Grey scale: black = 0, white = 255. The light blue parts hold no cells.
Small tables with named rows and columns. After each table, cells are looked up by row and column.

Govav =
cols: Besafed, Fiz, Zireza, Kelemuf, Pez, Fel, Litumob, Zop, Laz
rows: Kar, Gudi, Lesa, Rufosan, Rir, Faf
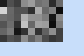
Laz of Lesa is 137
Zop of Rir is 142
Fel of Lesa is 145
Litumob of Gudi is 105
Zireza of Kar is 61
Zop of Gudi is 129
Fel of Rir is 50
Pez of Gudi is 47
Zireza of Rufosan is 49
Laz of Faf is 64
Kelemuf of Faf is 140
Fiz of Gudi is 104
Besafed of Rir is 101
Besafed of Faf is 55
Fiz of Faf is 82
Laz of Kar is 106
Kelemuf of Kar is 140
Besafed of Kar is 29
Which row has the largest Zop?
Rir

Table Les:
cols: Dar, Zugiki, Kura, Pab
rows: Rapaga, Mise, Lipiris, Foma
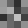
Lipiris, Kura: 192
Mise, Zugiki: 173
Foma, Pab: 144
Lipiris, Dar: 47
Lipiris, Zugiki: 103
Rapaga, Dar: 152
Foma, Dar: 139
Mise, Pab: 104
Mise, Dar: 157
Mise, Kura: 63
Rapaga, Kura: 47
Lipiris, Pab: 64
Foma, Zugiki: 105

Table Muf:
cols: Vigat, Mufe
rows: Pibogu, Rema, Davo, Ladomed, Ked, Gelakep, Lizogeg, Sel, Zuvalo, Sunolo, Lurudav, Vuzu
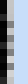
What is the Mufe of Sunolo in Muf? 128
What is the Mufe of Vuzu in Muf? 194
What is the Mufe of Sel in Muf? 128
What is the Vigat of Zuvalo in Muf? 12
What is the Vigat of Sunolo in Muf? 2
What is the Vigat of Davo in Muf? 38
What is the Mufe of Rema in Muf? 196
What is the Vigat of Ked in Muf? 6
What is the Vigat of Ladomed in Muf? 2
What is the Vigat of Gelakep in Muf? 4
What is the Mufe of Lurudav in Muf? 210
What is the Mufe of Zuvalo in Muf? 211
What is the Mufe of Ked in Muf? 197
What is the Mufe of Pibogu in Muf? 197
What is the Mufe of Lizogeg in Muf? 178

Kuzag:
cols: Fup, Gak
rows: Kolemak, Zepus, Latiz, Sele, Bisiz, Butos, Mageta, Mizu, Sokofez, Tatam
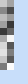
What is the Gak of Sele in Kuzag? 56
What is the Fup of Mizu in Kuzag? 226
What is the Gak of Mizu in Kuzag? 126
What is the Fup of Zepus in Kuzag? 136
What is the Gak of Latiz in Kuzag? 155
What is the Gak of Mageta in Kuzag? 87
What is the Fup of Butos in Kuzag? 170
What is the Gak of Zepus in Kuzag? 76
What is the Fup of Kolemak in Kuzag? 202
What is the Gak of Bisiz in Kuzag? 100
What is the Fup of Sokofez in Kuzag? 197
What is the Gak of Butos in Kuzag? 246
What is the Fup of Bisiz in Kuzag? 57
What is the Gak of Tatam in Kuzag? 251
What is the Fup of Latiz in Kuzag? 188
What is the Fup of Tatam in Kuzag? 122

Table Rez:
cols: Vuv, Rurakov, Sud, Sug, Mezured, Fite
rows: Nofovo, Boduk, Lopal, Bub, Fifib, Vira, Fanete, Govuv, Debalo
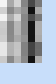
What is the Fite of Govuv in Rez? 108
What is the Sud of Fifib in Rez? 181
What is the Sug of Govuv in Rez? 130
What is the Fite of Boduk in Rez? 168
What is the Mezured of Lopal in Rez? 76
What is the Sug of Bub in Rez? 138
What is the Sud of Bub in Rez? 182
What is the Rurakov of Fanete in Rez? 179
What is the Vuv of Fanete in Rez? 230
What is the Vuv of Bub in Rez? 204
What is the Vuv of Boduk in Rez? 208
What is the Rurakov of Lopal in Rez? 171
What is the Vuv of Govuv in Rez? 230
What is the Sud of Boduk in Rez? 168
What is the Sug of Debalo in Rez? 136
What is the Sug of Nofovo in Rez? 133
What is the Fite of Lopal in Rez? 118

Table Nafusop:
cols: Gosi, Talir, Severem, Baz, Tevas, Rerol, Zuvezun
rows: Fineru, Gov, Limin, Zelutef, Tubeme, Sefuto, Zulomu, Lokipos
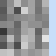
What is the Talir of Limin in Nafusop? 126
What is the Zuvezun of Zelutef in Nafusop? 128
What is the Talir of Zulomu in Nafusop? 142
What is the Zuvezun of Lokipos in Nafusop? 179
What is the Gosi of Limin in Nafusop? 98
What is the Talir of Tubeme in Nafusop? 123
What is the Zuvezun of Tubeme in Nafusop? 164
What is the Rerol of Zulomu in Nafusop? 114
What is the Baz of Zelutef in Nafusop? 160
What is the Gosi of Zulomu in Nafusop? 82
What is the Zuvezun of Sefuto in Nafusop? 226
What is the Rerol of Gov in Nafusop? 115
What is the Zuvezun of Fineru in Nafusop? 180
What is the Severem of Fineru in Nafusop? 191
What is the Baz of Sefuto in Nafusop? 190
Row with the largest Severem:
Fineru

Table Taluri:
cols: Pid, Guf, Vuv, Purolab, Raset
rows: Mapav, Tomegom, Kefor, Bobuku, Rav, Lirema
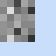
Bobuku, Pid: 147
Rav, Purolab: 153
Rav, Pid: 146
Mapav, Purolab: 164
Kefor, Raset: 153
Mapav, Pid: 152
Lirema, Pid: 131
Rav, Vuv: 62
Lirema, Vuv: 136
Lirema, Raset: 50
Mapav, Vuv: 69
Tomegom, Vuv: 107
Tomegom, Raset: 52
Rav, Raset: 116
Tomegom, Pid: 131
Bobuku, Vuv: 175
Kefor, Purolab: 143
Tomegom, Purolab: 130
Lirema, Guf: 210
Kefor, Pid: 168

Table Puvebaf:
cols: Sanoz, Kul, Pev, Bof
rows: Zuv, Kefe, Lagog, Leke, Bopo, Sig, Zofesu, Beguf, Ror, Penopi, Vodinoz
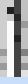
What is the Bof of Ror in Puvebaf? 198
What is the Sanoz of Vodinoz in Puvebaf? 206
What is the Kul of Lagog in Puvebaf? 197
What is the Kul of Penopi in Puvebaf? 251
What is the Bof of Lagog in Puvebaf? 193
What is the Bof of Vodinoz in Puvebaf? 226

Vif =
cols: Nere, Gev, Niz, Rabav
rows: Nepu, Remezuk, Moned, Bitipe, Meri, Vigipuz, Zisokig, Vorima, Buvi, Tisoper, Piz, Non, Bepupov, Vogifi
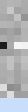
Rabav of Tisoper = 186
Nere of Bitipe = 181
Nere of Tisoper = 174
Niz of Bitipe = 170
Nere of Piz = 173
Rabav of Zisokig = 242
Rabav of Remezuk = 169
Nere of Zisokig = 28
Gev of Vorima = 159
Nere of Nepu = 176
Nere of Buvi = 180
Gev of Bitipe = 178
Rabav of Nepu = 171
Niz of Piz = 163
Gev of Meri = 163
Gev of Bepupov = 141
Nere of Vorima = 159
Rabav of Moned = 148
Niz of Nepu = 178
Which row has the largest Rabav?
Zisokig

